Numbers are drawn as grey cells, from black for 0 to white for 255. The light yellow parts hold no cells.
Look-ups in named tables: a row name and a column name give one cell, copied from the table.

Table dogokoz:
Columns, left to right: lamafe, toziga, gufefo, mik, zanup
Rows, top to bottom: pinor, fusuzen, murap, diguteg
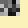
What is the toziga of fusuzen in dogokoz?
96
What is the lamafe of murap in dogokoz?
69
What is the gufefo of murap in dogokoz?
35
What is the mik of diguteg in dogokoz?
23
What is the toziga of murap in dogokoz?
189
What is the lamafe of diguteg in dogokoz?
164
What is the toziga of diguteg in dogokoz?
178
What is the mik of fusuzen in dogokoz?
56
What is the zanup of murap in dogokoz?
39
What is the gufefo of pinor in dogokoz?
121
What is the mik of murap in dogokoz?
65

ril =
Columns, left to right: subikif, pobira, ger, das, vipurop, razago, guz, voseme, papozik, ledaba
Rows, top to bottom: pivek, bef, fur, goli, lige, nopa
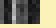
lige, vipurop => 78
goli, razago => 65
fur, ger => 30
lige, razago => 78
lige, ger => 47
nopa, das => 161
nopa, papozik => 41
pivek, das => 157
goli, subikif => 90
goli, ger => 48
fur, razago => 45
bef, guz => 72
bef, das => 178
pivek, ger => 43
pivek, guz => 89
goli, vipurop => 88
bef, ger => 32
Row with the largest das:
lige

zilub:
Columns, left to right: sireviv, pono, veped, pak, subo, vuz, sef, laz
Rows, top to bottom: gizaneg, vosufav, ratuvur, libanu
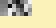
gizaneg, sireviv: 117
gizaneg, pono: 117
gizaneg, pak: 70
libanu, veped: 239
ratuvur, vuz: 82
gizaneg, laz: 241
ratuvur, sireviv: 136
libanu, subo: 175
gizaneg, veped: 173
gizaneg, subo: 20
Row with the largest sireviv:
libanu

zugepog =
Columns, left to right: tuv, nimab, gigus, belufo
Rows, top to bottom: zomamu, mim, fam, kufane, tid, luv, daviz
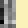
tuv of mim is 81
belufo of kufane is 144
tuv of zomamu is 76
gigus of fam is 118
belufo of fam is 162
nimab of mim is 141
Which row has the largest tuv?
daviz

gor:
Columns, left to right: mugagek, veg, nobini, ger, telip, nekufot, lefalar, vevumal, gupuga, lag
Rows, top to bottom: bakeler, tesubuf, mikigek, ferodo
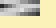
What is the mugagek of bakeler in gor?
191
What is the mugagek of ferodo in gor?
212
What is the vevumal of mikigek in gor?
168
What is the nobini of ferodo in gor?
203
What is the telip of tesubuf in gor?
195
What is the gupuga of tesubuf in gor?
210
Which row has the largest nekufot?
mikigek

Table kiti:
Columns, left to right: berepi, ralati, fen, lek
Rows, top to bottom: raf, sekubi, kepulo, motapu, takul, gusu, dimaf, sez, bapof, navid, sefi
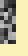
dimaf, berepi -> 192
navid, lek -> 173
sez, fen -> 146
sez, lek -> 36
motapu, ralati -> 204
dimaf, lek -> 41
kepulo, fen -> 133
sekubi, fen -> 43
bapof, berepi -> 83
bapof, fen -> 171
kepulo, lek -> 54
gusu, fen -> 73
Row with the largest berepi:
dimaf

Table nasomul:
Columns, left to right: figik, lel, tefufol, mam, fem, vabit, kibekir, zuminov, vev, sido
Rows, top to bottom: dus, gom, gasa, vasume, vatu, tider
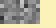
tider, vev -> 118
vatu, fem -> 105
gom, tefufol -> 124
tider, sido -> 150
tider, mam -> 140
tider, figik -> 88
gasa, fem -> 121
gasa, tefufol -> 135
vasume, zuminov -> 150
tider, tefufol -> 136
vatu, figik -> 50

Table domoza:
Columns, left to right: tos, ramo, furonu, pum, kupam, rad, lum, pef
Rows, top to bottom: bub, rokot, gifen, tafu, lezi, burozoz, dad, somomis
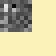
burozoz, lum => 112
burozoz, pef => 54
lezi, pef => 114
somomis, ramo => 160
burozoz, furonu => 64
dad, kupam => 75
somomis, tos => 132
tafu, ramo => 105
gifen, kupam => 126
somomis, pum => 87
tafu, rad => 74
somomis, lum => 143
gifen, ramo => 214
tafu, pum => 116
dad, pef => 146
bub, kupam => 105
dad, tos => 70
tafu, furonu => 88
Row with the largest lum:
somomis

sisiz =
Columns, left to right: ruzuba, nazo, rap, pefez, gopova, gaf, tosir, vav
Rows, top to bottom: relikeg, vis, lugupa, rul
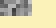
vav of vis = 152
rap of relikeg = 141
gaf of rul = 160
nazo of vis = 99
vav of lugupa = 156
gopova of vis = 99
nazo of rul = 145
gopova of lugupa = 140
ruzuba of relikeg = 90
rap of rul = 174
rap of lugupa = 173
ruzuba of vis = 109
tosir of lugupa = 142
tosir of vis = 103
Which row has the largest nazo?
lugupa

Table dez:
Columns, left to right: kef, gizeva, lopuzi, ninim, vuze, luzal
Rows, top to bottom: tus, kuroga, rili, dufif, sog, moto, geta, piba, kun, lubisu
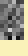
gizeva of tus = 140
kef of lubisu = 164
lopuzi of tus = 109
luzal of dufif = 88
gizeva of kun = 66
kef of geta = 70
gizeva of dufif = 130
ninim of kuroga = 134
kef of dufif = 110
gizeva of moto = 91
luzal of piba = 97
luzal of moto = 113
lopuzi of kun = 59
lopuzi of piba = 209
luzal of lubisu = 89
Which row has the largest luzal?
geta

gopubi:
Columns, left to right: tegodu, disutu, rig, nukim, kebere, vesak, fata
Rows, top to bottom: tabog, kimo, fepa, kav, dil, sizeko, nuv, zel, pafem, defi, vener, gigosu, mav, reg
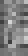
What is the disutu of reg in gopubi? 120
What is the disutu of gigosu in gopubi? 99
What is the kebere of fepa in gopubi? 124
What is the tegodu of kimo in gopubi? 107
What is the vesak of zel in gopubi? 143
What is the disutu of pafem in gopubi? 138
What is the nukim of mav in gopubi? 129
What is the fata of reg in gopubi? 112
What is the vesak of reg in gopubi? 119
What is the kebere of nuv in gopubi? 124
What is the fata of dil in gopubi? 161
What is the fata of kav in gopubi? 70
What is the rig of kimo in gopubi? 130
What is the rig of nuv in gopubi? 160
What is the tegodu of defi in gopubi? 90
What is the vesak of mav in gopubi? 115
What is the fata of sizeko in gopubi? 93
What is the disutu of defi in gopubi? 160

